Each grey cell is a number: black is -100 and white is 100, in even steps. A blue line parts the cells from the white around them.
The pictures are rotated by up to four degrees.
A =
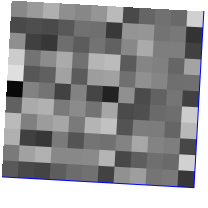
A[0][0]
7
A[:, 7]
[-43, 16, 7, -29, -12, 13, -42, -35, 3, -44, 14]
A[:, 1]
[21, -39, -50, -10, -32, 2, 33, 0, -50, 26, -43]
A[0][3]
12
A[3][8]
4
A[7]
[46, 0, 22, 30, -4, 41, 51, -35, -2, -3, -21, 44]
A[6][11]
60
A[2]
[12, -50, -57, -14, -28, -10, -24, 7, 33, -1, -1, -49]
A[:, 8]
[-21, 17, 33, 4, 13, -41, -38, -2, 31, -26, 24]
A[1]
[-43, -39, -42, -31, -11, -13, -55, 16, 17, -10, -6, -60]
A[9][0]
-4
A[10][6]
-48
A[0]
[7, 21, 37, 12, 6, 17, 46, -43, -21, -11, -18, 63]
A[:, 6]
[46, -55, -24, 47, 26, -73, 30, 51, -11, 41, -48]
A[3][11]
28
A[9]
[-4, 26, 39, 7, 7, 8, 41, -44, -26, -13, -17, 64]
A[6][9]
-17
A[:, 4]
[6, -11, -28, -11, -29, 2, 9, -4, -34, 7, -15]
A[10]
[-30, -43, -47, -27, -15, -11, -48, 14, 24, -8, -5, -57]
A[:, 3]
[12, -31, -14, 33, 27, -48, -4, 30, -4, 7, -27]
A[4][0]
75
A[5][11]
-49
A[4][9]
4
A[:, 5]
[17, -13, -10, 42, 23, -46, -10, 41, -9, 8, -11]
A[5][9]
-23
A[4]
[75, -32, -25, 27, -29, 23, 26, -12, 13, 4, -13, -12]

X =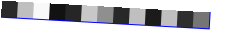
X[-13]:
-67
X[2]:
95
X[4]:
-70
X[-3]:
50

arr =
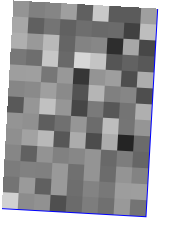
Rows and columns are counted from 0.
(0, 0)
16
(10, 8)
3
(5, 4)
-36
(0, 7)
-29
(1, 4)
-14
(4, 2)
-7
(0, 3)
25
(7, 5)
-15
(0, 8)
25
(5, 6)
0
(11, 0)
-9
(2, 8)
-44
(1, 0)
31
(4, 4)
-58
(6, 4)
-45
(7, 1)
13
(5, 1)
8
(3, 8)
-31
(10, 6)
-15
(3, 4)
69
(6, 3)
18
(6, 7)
-9
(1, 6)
-16
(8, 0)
12
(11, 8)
24
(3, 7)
-23
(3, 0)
-6
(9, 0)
5
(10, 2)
0
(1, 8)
49
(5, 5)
42
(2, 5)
6
